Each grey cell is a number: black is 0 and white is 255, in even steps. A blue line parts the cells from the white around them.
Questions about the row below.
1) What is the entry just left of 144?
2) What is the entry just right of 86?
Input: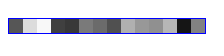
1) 152
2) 220

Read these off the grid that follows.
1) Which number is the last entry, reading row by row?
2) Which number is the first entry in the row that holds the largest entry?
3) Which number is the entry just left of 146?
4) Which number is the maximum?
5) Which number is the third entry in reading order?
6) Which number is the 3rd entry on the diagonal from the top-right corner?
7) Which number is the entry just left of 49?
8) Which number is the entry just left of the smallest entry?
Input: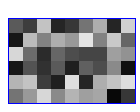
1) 55
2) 23
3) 159
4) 228
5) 195
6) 69
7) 83
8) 166
